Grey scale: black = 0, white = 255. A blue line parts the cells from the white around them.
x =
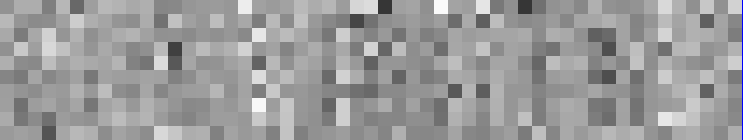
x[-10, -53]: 146
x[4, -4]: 145
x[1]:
[184, 149, 139, 141, 161, 205, 174, 165, 149, 142, 172, 114, 193, 160, 151, 189, 152, 168, 125, 185, 140, 193, 153, 136, 125, 70, 114, 142, 148, 156, 147, 158, 108, 170, 95, 189, 146, 138, 142, 155, 135, 165, 166, 176, 163, 132, 149, 187, 164, 177, 95, 164, 135]
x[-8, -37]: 151
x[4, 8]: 180
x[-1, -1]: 173
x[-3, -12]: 166
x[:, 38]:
[113, 142, 140, 126, 103, 115, 132, 126, 125, 191]
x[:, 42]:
[176, 166, 96, 139, 130, 108, 166, 119, 125, 166]
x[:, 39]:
[146, 155, 174, 115, 189, 156, 143, 158, 153, 134]
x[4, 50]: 136
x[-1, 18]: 161
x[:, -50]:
[127, 141, 209, 216, 189, 135, 157, 164, 112, 84]
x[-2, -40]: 132
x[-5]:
[133, 122, 165, 135, 147, 161, 120, 162, 158, 157, 163, 161, 129, 141, 163, 152, 150, 164, 220, 163, 187, 162, 153, 106, 209, 172, 130, 161, 100, 152, 123, 131, 171, 166, 149, 173, 158, 152, 115, 156, 161, 156, 108, 78, 165, 111, 150, 204, 172, 167, 191, 160, 122]
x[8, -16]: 192
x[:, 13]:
[150, 160, 139, 162, 166, 141, 157, 137, 132, 173]
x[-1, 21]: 128
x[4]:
[175, 140, 137, 189, 162, 175, 169, 164, 180, 130, 117, 219, 88, 166, 145, 147, 161, 170, 99, 184, 145, 171, 162, 139, 180, 153, 97, 150, 150, 143, 136, 165, 190, 153, 133, 165, 165, 139, 103, 189, 170, 177, 130, 152, 134, 194, 142, 178, 159, 145, 136, 175, 206]
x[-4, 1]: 148
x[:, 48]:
[177, 164, 160, 182, 159, 172, 179, 159, 213, 170]
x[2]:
[169, 123, 168, 209, 149, 178, 144, 159, 172, 179, 161, 145, 146, 139, 149, 144, 151, 137, 231, 170, 187, 169, 146, 119, 205, 151, 131, 153, 115, 152, 127, 137, 166, 156, 161, 165, 165, 170, 140, 174, 169, 145, 96, 106, 163, 133, 161, 212, 160, 177, 174, 162, 125]
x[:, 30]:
[144, 147, 127, 156, 136, 123, 148, 132, 142, 135]
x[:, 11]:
[134, 114, 145, 185, 219, 161, 134, 162, 155, 216]
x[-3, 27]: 171
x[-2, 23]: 122
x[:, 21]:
[185, 193, 169, 156, 171, 162, 152, 151, 150, 128]
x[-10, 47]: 217
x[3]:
[145, 200, 159, 216, 193, 168, 149, 169, 155, 135, 144, 185, 64, 162, 187, 168, 177, 210, 151, 162, 132, 156, 172, 147, 168, 123, 211, 102, 189, 142, 156, 110, 167, 163, 195, 140, 163, 160, 126, 115, 156, 151, 139, 79, 161, 190, 145, 112, 182, 186, 147, 152, 178]
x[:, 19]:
[155, 185, 170, 162, 184, 163, 200, 157, 168, 129]
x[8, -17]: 151

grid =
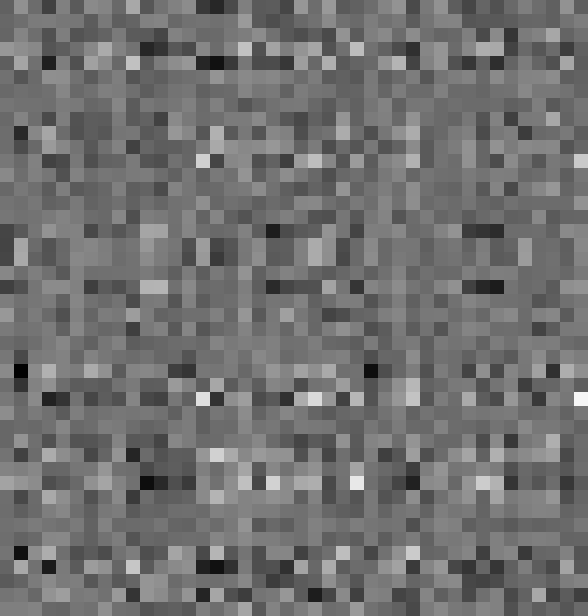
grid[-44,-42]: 97
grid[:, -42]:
[97, 103, 101, 151, 94, 113, 105, 117, 105, 109, 109, 119, 137, 104, 115, 118, 69, 68, 70, 135, 64, 125, 152, 122, 107, 119, 138, 109, 120, 141, 103, 103, 115, 131, 163, 110, 109, 112, 110, 116, 100, 90, 116, 127]
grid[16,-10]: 147
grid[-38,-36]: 112
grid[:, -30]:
[129, 104, 130, 88, 141, 107, 115, 118, 138, 151, 94, 113, 97, 131, 113, 113, 112, 118, 114, 95, 112, 85, 104, 89, 108, 106, 63, 154, 119, 96, 119, 135, 93, 94, 79, 95, 110, 101, 108, 165, 138, 107, 116, 96]
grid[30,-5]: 137
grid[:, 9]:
[168, 100, 91, 114, 193, 84, 111, 91, 90, 119, 65, 122, 122, 94, 97, 79, 101, 117, 114, 114, 99, 75, 157, 63, 93, 108, 132, 122, 133, 117, 109, 88, 37, 110, 113, 58, 90, 107, 84, 125, 198, 101, 52, 110]
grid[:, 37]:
[126, 102, 123, 105, 124, 131, 136, 101, 121, 60, 137, 112, 104, 119, 107, 98, 109, 154, 156, 105, 106, 110, 108, 107, 127, 120, 119, 62, 114, 107, 137, 119, 138, 105, 103, 129, 127, 102, 124, 57, 126, 108, 98, 109]
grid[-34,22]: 123
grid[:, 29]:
[74, 92, 140, 48, 67, 125, 107, 118, 146, 172, 139, 178, 102, 141, 142, 108, 106, 118, 117, 98, 116, 96, 105, 92, 122, 140, 125, 183, 195, 98, 105, 148, 158, 62, 33, 142, 120, 79, 123, 203, 58, 101, 77, 73]
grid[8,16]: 123
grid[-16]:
[120, 103, 138, 34, 52, 114, 70, 93, 81, 133, 72, 66, 119, 96, 223, 50, 143, 158, 76, 89, 48, 172, 218, 151, 65, 182, 83, 126, 151, 195, 85, 124, 109, 170, 93, 75, 151, 114, 57, 134, 119, 246]
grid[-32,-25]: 148
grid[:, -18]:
[90, 112, 147, 112, 89, 97, 98, 109, 148, 172, 107, 85, 104, 148, 102, 118, 117, 76, 72, 103, 117, 126, 77, 144, 102, 128, 111, 157, 65, 103, 99, 146, 111, 115, 114, 104, 95, 111, 103, 190, 92, 115, 138, 112]
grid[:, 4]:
[128, 119, 126, 93, 126, 142, 134, 123, 126, 108, 135, 74, 81, 126, 102, 131, 129, 104, 105, 89, 139, 97, 80, 97, 134, 130, 130, 109, 52, 91, 134, 121, 141, 103, 89, 142, 135, 112, 136, 111, 122, 123, 158, 102]
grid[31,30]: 117
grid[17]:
[68, 166, 107, 83, 104, 129, 134, 125, 111, 117, 151, 125, 118, 80, 157, 70, 85, 120, 137, 93, 94, 128, 171, 143, 76, 106, 137, 105, 118, 118, 95, 113, 118, 98, 124, 92, 101, 154, 107, 109, 95, 136]
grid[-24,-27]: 108
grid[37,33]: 95
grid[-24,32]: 145
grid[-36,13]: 121
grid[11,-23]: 98
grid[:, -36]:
[138, 92, 90, 136, 161, 91, 112, 103, 93, 93, 88, 79, 109, 96, 99, 108, 72, 134, 132, 111, 63, 113, 101, 111, 97, 130, 171, 95, 70, 109, 109, 85, 71, 119, 145, 81, 95, 98, 97, 91, 156, 87, 124, 113]
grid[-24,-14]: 140
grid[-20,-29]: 110
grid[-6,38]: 127
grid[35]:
[110, 72, 107, 169, 142, 117, 81, 109, 137, 58, 109, 92, 95, 100, 138, 180, 145, 131, 134, 144, 139, 95, 130, 77, 104, 84, 121, 83, 94, 142, 79, 112, 130, 146, 99, 163, 122, 129, 132, 150, 79, 102]
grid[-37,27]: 130
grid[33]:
[131, 127, 135, 102, 103, 118, 119, 150, 112, 110, 74, 89, 94, 85, 127, 108, 131, 165, 89, 135, 114, 133, 145, 105, 115, 164, 115, 105, 96, 62, 126, 148, 117, 120, 134, 124, 80, 105, 96, 102, 87, 110]
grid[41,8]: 88
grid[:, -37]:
[90, 118, 83, 111, 80, 113, 105, 121, 82, 81, 115, 120, 130, 90, 121, 122, 130, 129, 136, 130, 129, 134, 129, 135, 112, 103, 124, 92, 114, 126, 105, 83, 124, 118, 105, 117, 110, 122, 109, 79, 91, 126, 121, 117]
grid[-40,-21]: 158

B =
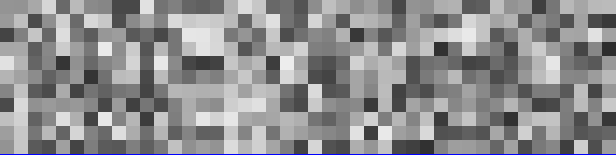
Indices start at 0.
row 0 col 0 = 148
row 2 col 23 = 129
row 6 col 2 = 91
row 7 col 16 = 206
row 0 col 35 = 190
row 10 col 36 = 162
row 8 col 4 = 222
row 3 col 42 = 135
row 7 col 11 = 76
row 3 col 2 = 93
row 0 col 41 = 166
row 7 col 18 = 224
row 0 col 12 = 128
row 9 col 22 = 144
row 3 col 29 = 159
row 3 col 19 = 185
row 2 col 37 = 174
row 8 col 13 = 174
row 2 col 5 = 122
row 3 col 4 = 204
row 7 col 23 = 143
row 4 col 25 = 209
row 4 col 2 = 101
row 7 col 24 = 132
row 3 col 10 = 85
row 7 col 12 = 129
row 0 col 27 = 128
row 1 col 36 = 178
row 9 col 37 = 208
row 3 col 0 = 167
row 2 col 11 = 72
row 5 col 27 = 185
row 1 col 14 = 207
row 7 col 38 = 66
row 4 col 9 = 212
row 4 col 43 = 153
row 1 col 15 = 201
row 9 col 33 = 96
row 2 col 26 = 131

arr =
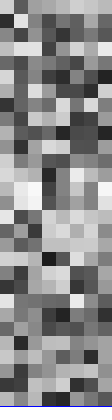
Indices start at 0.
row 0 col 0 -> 208
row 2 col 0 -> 135
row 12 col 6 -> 187
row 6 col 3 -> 155
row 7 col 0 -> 52
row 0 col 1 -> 91
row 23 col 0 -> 104
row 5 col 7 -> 35
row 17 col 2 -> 114
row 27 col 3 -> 178
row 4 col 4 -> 97
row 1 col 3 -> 74
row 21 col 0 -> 228
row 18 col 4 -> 86
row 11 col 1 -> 124
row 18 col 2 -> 181
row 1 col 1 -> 227
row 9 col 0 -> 179
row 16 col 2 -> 58
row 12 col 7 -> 157
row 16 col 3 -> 204
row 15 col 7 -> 188
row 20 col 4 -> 206
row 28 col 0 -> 185
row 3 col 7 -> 234
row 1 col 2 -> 130
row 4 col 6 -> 154
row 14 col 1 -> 228
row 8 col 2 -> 202
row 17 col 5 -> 202
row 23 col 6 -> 119
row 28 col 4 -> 40
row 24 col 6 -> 148
